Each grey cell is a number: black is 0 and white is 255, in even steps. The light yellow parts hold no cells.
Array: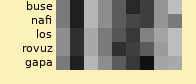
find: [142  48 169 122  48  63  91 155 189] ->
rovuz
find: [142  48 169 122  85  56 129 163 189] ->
los
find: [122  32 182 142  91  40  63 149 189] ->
buse

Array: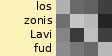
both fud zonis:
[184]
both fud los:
[105]
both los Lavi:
[64]
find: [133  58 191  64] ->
Lavi
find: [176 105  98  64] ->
los
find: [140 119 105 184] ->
fud

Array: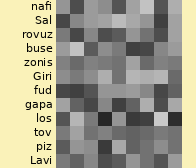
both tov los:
[122]
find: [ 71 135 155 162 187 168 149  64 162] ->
Sal
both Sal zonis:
[162]
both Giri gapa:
[174]
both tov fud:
[98]
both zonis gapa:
[162]
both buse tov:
[122]

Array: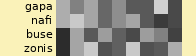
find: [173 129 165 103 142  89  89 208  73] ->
gapa
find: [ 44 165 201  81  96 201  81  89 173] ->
zonis

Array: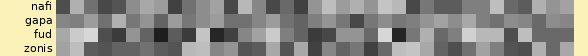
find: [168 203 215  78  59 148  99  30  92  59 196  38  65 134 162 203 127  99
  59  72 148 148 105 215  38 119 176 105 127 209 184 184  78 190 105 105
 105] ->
fud
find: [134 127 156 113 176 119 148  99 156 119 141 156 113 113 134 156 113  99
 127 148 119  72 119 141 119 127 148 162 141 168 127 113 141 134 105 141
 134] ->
gapa
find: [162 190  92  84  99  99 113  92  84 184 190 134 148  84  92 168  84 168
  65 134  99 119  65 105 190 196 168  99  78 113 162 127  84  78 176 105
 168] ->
zonis
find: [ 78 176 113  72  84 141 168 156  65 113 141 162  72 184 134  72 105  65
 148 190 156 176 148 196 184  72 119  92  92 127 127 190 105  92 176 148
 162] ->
nafi

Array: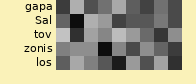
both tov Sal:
[154]
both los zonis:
[128]
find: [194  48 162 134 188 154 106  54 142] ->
tov
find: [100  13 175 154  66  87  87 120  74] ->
Sal

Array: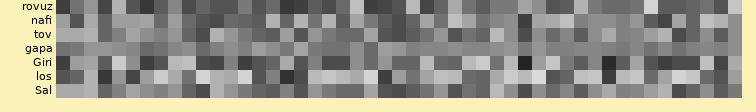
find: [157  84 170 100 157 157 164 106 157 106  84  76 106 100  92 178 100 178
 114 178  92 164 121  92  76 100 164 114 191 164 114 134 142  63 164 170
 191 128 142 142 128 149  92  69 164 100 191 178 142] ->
nafi
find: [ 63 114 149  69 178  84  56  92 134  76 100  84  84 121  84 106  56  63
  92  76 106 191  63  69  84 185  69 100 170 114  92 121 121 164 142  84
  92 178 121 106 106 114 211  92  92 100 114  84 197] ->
rovuz

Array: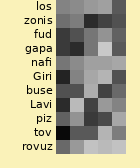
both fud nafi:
[118]
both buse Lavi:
[66]
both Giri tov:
[180]
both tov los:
[89]

